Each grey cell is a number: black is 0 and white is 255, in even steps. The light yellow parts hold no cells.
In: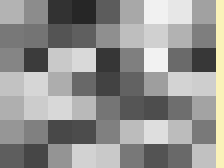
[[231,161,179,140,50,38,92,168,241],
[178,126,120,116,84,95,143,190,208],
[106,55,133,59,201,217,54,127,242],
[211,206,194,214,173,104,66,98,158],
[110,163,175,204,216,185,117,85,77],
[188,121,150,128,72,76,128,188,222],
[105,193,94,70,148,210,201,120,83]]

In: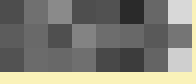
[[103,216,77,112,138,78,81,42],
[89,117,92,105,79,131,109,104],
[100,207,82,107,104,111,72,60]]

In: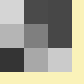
[[74,71,213],
[127,71,181],
[168,203,52]]

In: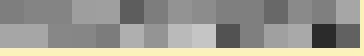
[[127,166,126,132,132,158,159,93,125,147,140,127,127,104,138],
[43,97,166,166,135,134,124,175,148,186,197,82,127,160,169]]

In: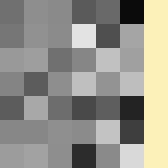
[[104,11,112,142,137,89],
[79,165,119,145,139,227],
[192,159,153,158,111,134],
[147,190,132,92,142,191],
[93,34,92,168,109,73],
[195,62,135,135,143,139],
[137,218,156,162,142,44]]

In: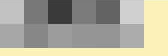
[[99,208,194,120,58,123],
[148,172,167,135,156,149]]
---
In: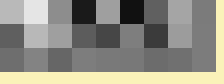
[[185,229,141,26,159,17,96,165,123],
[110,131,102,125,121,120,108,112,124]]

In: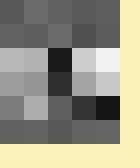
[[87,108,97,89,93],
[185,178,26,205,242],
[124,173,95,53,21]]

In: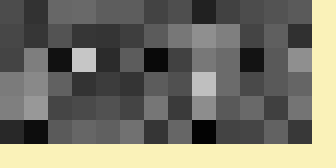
[[76,50,103,105,93,93,67,78,33,65,76,83,90],
[68,126,17,198,43,92,9,65,120,107,19,89,143],
[127,152,69,74,81,68,118,58,141,89,105,64,116]]

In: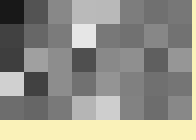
[[24,83,136,186,185,125,112,119],
[62,160,141,79,137,143,95,150],
[109,102,121,181,206,130,109,136]]

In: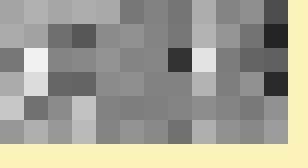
[[164,177,165,173,170,118,130,117,173,132,143,78],
[118,241,132,136,146,132,134,51,227,125,99,96],
[199,113,139,194,130,126,128,132,142,131,121,144]]

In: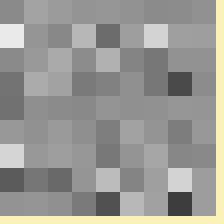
[[138,163,155,148,150,146,139,140,145],
[138,153,170,140,177,132,119,146,146],
[113,143,139,137,148,144,145,150,149],
[213,152,158,151,120,148,166,135,137],
[147,149,144,122,81,184,161,61,157]]

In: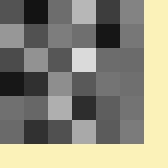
[[83,19,109,183,61,131],
[75,146,86,218,108,107],
[112,103,175,45,94,115]]
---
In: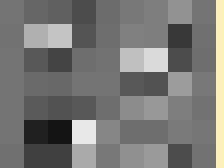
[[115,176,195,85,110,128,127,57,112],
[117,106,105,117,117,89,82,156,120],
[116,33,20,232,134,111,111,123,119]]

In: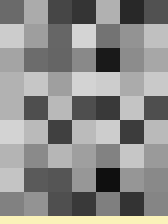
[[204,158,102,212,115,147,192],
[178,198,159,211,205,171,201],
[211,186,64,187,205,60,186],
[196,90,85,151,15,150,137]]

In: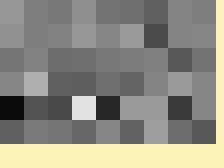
[[147,125,131,151,134,153,75,133,135],
[134,176,97,94,111,101,132,152,135],
[96,122,117,103,135,98,157,108,87]]

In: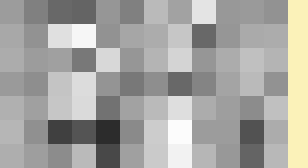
[[168,146,223,246,146,165,171,197,105,150,170,172],
[153,142,195,219,148,120,142,105,131,164,186,146],
[181,143,65,84,45,138,204,251,155,156,82,172]]

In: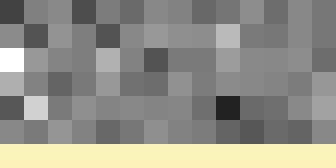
[[139,82,146,127,82,135,153,142,141,186,122,119,136,119],
[174,130,101,120,153,114,108,145,125,139,135,132,125,150],
[135,121,148,130,104,118,143,129,124,99,87,105,101,134]]

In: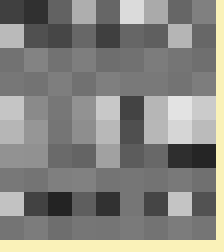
[[186,80,70,103,63,102,95,181,103],
[119,115,126,113,127,121,121,115,125],
[182,150,117,142,184,79,183,214,187],
[120,116,127,129,116,118,115,121,112],
[116,124,110,118,117,122,115,124,117]]

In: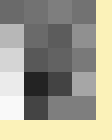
[[183,106,92,144],
[235,35,67,166]]
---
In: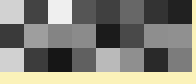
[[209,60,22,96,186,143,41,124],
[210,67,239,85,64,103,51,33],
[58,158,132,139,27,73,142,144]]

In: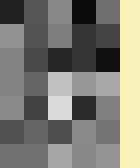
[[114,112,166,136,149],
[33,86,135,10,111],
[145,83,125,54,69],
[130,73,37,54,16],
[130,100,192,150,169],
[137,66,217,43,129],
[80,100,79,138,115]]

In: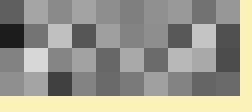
[[143,164,64,131,106,122,160,131,101,106],
[95,165,138,163,142,127,144,153,114,151],
[28,116,192,86,159,131,142,88,196,80],
[130,215,133,162,103,169,107,184,169,76]]

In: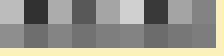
[[142,110,132,114,126,131,108,119,125],
[188,49,172,88,165,208,57,164,131]]

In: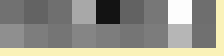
[[143,125,117,133,125,117,124,182,112],
[113,99,111,168,19,98,119,253,110]]

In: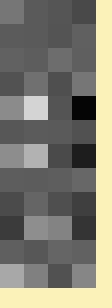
[[168,128,81,134],
[118,90,85,73],
[91,90,84,96],
[97,93,109,95],
[82,112,79,118],
[139,212,84,5],
[87,91,90,81],
[141,178,74,29],
[93,92,94,103],
[75,101,79,63],
[59,142,131,52],
[95,87,101,97]]

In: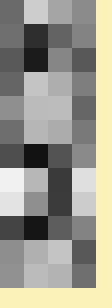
[[145,187,179,111],
[106,205,165,139],
[111,46,99,131],
[89,27,134,88],
[101,196,174,126],
[143,187,188,102],
[110,182,172,121],
[78,18,83,138],
[241,183,58,223],
[227,143,59,204],
[68,21,93,131],
[142,176,196,88]]
